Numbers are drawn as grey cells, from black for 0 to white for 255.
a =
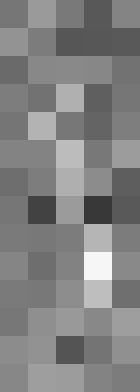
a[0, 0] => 118
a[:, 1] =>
[154, 124, 136, 114, 179, 131, 125, 66, 120, 110, 120, 143, 146, 158]
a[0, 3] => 88
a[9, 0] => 133
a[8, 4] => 124
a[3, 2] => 176
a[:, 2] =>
[121, 86, 137, 176, 119, 188, 175, 155, 124, 130, 141, 153, 84, 156]
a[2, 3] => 135
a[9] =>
[133, 110, 130, 246, 137]
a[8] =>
[122, 120, 124, 181, 124]
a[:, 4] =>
[132, 89, 114, 118, 126, 156, 94, 89, 124, 137, 111, 158, 144, 124]
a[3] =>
[125, 114, 176, 95, 118]
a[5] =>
[131, 131, 188, 120, 156]
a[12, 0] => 140
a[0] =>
[118, 154, 121, 88, 132]

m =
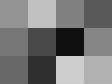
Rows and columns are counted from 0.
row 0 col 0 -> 147
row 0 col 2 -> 128

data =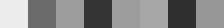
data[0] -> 236
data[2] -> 156
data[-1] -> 151

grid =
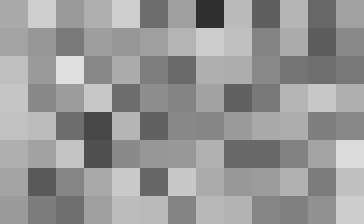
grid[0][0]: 170
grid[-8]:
[170, 206, 154, 175, 206, 109, 159, 47, 187, 95, 181, 103, 161]
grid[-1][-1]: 205
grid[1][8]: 191
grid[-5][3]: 199
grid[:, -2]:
[103, 93, 111, 199, 127, 163, 124, 145]
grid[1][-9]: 151
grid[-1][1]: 125
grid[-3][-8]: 151
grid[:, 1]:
[206, 151, 154, 136, 188, 162, 88, 125]
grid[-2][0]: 163
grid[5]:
[175, 162, 195, 80, 138, 151, 152, 177, 104, 104, 129, 163, 219]
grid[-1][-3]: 128
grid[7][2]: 111
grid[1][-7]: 180
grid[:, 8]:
[187, 191, 173, 97, 154, 104, 152, 179]
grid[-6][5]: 127
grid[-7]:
[163, 151, 122, 158, 151, 159, 180, 204, 191, 131, 171, 93, 138]
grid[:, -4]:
[95, 131, 137, 120, 169, 104, 156, 133]
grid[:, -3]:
[181, 171, 116, 180, 173, 129, 177, 128]
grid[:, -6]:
[47, 204, 175, 162, 134, 177, 171, 184]
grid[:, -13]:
[170, 163, 191, 197, 193, 175, 163, 155]

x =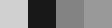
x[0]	208
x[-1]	153
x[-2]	131

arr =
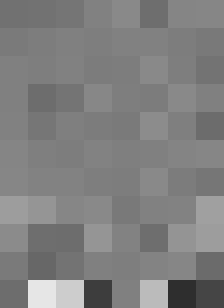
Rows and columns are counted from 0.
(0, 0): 113
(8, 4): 130
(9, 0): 122
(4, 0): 129
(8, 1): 110
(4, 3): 124
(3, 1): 109
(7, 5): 129
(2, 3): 124
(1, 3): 126
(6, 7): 118
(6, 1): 130
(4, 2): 127
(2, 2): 129
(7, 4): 121
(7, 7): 160
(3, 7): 128
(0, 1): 114
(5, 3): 130
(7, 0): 157
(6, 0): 134
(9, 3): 128
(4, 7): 108
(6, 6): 124
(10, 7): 69
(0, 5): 110
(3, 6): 137
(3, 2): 116
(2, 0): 128
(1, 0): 122

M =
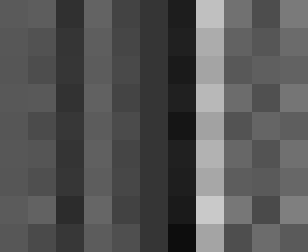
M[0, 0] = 90
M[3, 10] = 117
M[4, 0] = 86
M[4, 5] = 53
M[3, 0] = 88
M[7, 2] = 44
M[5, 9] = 83
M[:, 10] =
[122, 107, 98, 117, 94, 112, 103, 127, 90]
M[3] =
[88, 89, 50, 97, 68, 53, 32, 184, 108, 80, 117]
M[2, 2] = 54
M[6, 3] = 93
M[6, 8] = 93
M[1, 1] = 82
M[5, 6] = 32
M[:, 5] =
[53, 53, 53, 53, 53, 53, 53, 53, 53]
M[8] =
[87, 74, 55, 92, 79, 53, 13, 164, 78, 108, 90]
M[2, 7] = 164
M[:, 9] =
[77, 86, 95, 80, 101, 83, 90, 74, 108]
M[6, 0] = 86
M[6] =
[86, 79, 54, 93, 71, 53, 30, 167, 93, 90, 103]
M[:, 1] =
[93, 82, 77, 89, 75, 85, 79, 98, 74]
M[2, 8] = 88

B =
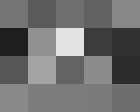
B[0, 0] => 117
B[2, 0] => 86
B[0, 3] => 98
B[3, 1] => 125
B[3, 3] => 123
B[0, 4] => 136
